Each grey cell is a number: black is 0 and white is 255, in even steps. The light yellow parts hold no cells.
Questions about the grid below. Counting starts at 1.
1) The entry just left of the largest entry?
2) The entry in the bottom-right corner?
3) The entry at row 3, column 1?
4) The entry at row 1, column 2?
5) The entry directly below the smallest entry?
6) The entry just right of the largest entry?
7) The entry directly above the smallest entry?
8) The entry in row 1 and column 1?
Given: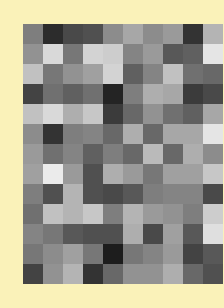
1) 160
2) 80
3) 193
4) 44
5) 104
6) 154
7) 80
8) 126

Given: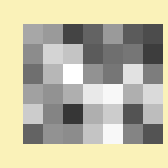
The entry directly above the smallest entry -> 175
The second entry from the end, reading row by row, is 132
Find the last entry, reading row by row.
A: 83
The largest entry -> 255
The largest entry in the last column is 218
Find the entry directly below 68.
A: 196
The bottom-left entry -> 99
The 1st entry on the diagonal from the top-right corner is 76
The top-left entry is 167
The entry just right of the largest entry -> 146
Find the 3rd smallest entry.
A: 68
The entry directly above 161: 111
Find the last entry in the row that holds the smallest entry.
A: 189

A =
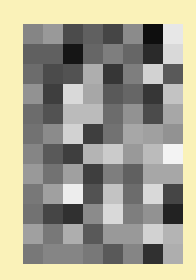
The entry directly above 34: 69
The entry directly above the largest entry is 146
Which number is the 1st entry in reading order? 133
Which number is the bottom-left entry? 120
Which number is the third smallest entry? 34
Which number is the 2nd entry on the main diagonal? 96
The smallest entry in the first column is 96
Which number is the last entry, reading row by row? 174
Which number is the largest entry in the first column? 160
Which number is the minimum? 14
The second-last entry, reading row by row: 48
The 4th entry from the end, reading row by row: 89
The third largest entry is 231
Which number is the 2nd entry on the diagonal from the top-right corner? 42
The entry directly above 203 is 114
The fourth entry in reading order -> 96
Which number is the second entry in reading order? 153
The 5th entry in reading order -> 69
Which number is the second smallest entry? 21
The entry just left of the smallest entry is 139
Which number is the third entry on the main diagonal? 82
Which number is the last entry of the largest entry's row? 243

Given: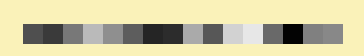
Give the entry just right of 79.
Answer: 58
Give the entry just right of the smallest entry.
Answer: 128
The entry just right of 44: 170
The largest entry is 231
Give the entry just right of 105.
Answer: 3

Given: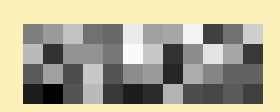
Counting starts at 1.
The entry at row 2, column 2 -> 50
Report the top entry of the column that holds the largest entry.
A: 235
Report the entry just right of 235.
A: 160
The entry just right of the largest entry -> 200
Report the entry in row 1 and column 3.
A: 194
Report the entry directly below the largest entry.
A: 140
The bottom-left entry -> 29
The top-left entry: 126
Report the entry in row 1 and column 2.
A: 154
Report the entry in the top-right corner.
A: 207
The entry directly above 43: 154
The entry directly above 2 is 160
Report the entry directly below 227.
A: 133
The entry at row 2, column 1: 186

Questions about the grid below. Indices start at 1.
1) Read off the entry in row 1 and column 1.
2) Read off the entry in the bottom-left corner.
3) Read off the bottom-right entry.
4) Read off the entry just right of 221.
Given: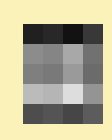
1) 32
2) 77
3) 92
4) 148

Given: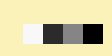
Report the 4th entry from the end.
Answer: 248
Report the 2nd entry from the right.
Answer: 133
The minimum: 1

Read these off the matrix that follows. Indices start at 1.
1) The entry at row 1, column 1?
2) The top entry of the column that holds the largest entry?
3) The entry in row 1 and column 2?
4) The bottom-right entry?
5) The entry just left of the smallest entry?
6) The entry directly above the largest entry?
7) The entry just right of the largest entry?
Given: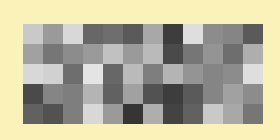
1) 201
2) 103
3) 154
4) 118
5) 154
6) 154
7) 103
